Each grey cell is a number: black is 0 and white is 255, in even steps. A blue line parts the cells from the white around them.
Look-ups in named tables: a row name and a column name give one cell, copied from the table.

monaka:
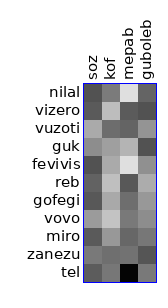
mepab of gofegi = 110
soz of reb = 98
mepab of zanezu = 114
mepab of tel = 4
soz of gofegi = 88
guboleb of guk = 82
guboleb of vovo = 141
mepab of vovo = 121
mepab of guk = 180
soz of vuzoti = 170
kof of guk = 159
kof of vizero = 189
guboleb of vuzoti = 148
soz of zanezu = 121
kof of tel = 119
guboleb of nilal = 100
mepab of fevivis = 223
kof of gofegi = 169
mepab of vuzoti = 100
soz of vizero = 90

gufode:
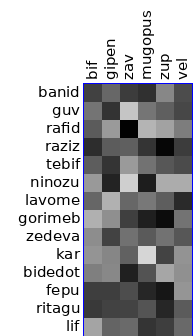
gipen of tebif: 52
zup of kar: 67
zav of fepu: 77
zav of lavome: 103
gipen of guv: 51
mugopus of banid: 48
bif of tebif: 93

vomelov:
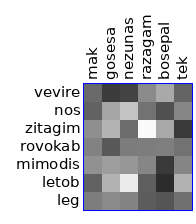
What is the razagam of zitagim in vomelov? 250
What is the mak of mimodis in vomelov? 145
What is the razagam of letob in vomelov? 95
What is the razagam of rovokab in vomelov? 125
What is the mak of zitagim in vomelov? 143
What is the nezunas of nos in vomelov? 195
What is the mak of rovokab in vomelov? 130
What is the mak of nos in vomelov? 98
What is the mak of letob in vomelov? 98
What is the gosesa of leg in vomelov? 138
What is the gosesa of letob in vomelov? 178
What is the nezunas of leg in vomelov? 131
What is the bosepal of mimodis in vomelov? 57
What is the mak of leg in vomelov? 125
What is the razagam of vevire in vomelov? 138
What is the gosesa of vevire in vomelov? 59
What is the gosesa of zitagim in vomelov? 179

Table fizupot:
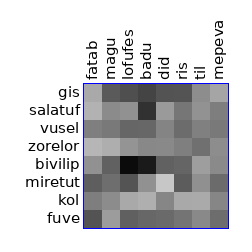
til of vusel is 128
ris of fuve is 116
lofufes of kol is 169
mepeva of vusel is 121
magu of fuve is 156
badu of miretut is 145
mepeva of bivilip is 138
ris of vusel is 108
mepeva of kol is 134
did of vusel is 132
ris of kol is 169
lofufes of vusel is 102

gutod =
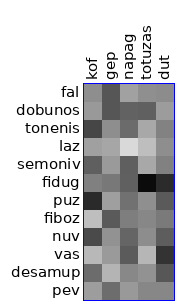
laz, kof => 160
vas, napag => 91
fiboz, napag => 126
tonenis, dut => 130
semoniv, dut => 129
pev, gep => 109
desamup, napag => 136
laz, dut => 142
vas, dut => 51
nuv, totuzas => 141
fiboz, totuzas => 135
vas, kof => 184
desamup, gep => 180
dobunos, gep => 86
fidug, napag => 96
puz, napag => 113
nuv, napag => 101
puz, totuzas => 143
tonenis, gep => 142
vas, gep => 154

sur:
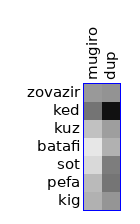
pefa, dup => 117
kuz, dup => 158
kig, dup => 149
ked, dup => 17
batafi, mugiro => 231
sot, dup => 125
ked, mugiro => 116
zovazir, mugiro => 153
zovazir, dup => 147
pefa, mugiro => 186
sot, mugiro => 217
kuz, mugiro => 193

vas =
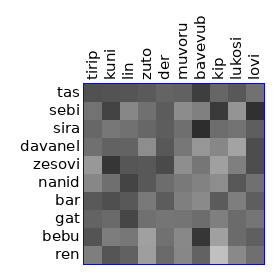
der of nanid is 109
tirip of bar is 89
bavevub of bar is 138
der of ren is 105
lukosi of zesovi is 127
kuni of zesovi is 54
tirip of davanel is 112
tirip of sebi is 114
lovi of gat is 117
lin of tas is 85
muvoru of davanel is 119
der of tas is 100
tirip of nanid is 135
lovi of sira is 94

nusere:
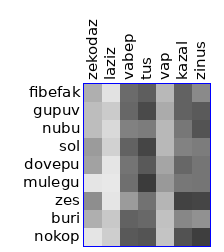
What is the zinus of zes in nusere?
69
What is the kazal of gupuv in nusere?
98
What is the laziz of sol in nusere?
209
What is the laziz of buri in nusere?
200
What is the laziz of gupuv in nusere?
203
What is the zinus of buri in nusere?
145
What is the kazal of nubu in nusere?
119
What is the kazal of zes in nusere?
66
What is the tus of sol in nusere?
69
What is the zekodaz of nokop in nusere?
229
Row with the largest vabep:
zes

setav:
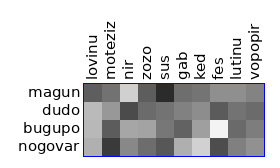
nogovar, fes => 77
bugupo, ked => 159
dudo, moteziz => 152
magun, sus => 43
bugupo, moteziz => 92
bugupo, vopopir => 125
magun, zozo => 93
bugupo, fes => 243
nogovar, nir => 136
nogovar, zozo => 109
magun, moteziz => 114
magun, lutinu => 143
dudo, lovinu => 186

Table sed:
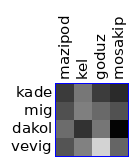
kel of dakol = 50
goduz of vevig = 211
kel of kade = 119
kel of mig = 127
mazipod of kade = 59
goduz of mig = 105
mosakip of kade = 42
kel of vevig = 129
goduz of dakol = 118
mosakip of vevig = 101
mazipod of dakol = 108
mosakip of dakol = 4
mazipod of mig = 80

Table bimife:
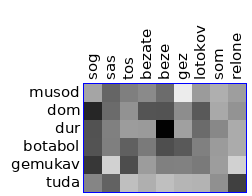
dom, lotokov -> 89
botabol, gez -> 89
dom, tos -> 146
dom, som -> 169
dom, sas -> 107
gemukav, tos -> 77
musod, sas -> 101
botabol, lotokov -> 128
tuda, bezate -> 175
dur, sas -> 128
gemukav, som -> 157
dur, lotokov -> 107
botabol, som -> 155
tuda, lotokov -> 179
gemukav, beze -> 128

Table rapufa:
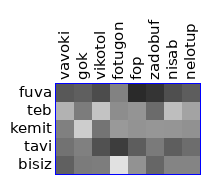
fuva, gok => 95
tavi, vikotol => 81
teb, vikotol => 195
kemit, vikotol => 116
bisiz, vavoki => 96
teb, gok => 124
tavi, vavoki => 114
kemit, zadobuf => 150
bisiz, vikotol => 125
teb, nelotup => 163
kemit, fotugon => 153
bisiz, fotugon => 225

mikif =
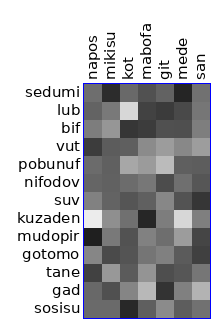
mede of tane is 86
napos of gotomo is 134
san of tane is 118
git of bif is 80
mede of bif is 79
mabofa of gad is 184
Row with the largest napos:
kuzaden

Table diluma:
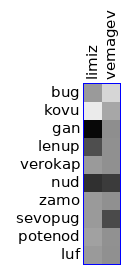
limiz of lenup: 78
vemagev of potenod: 145
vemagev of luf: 144
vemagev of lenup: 144
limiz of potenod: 161
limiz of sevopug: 154
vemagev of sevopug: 74
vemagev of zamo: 144
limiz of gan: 8
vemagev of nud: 59
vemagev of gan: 142
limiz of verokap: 154
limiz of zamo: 154
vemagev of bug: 214
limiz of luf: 154
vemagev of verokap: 144

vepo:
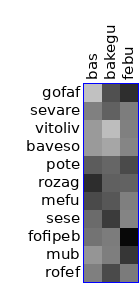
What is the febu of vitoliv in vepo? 128
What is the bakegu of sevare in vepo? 97
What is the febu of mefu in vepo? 127
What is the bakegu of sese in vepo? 59
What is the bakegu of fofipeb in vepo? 124
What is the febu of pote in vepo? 74
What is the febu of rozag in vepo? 98
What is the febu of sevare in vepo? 125
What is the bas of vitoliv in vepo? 154
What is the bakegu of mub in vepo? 126
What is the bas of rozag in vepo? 45
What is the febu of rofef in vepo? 123
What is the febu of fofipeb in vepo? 8

